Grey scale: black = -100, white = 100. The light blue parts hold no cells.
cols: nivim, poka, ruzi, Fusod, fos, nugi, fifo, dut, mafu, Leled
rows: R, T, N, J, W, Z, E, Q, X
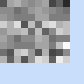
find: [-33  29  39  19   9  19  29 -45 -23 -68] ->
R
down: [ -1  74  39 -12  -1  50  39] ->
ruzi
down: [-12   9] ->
fos
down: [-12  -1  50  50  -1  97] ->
Leled
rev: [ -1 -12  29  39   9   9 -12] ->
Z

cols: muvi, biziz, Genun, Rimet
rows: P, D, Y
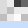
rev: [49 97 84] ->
Y
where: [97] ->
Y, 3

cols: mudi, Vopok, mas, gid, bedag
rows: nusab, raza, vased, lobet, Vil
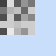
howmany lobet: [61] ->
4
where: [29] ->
vased, 4

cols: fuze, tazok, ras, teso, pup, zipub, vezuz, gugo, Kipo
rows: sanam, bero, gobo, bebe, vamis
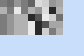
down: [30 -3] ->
gugo
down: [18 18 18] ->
tazok
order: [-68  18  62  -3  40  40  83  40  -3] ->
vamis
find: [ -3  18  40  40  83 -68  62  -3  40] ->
vamis
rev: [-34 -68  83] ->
bebe

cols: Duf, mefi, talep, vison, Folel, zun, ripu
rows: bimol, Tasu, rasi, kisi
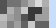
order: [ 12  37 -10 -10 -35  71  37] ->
bimol
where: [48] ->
rasi, 1
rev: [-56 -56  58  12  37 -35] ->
Tasu
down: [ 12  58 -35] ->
vison
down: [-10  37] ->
mefi
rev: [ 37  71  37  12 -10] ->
bimol
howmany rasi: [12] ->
1

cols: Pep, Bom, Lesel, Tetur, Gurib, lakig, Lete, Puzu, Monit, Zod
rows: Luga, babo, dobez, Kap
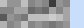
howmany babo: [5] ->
3
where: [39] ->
Kap, 1
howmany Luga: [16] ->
4
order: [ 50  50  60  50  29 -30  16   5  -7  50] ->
dobez
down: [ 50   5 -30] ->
Pep
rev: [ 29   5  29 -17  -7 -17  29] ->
babo

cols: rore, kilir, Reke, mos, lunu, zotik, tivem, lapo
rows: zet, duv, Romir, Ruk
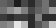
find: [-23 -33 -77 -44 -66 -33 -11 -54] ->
zet
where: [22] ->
duv, 8
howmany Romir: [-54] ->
3

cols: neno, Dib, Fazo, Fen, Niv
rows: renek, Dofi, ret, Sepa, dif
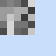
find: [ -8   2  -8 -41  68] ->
renek
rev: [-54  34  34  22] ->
Dofi
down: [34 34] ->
Fazo
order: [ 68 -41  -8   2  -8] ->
renek
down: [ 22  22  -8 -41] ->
neno

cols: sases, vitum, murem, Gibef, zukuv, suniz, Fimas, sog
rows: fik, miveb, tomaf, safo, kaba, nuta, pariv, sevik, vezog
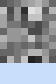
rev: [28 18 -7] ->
fik
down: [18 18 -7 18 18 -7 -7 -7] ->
murem
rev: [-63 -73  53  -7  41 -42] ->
vezog
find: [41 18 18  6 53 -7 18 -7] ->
nuta
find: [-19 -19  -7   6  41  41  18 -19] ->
sevik
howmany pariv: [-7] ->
3

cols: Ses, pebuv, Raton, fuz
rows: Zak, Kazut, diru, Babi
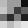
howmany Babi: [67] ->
2
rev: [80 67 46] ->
Babi
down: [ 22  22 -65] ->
pebuv
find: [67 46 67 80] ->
Babi
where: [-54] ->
Kazut, 3
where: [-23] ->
Kazut, 4
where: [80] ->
Babi, 4

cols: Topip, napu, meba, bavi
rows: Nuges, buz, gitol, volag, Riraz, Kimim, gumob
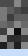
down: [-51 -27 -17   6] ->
bavi
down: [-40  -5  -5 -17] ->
Topip
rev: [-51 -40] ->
buz
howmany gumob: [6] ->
1
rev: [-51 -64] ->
Kimim
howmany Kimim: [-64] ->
2
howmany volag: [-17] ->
2

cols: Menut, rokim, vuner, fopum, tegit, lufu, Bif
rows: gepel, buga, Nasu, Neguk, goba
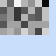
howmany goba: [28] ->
2
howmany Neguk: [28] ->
5
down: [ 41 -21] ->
tegit

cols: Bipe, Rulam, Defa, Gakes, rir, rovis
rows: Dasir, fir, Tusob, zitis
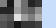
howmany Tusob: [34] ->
1
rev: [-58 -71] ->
Dasir
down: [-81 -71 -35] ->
Rulam

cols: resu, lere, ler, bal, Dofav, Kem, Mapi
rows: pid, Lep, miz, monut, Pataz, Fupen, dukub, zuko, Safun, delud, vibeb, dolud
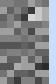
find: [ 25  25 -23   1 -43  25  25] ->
Pataz
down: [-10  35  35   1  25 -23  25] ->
Mapi
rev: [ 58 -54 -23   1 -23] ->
Lep
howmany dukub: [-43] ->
0
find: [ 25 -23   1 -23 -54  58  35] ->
Lep
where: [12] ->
Safun, 6

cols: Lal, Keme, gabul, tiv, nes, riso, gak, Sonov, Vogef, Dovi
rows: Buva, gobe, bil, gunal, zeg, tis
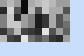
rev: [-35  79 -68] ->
zeg
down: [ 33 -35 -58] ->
Sonov
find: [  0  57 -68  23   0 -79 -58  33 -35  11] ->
bil
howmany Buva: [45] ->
3
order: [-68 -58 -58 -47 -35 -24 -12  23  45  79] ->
zeg

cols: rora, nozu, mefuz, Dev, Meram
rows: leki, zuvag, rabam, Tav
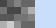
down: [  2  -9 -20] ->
Dev
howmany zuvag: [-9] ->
1
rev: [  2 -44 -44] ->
zuvag
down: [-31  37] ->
rora
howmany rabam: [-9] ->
2

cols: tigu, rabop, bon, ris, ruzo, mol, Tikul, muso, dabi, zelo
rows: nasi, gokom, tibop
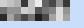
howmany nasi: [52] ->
2
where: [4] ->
gokom, 8
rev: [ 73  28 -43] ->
tibop

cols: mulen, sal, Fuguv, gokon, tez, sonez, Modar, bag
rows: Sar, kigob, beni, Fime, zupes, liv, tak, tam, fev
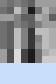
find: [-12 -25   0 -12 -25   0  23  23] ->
Fime
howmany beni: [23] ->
3
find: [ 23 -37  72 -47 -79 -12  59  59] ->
fev

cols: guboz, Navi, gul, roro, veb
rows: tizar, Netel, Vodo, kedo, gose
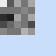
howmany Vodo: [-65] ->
1
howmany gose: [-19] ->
0
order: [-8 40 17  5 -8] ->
gose
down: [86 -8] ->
guboz
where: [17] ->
gose, 5
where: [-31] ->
tizar, 2

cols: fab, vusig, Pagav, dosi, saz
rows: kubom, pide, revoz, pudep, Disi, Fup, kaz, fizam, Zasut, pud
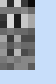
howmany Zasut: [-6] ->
2
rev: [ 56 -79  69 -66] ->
pudep
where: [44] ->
fizam, 3

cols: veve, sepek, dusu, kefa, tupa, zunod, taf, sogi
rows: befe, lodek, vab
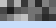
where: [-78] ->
lodek, 2
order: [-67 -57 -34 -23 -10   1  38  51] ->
vab
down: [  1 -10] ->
tupa

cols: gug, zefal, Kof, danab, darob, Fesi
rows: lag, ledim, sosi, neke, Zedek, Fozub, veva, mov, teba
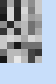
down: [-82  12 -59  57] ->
gug
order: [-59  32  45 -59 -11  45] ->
Zedek
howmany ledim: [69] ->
2
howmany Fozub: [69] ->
2
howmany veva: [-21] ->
0

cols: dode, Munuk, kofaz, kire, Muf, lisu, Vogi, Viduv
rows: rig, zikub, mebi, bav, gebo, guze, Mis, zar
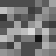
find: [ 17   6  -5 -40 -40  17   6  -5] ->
zar
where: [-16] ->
mebi, 8
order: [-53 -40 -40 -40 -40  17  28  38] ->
bav

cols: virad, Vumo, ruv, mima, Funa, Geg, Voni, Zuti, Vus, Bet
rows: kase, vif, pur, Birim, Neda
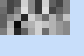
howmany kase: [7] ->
1
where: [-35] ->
kase, 3
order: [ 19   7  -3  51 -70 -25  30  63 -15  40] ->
Neda

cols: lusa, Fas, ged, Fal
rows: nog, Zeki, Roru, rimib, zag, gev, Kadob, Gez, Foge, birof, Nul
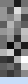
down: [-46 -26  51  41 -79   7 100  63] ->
Fal
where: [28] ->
zag, 2

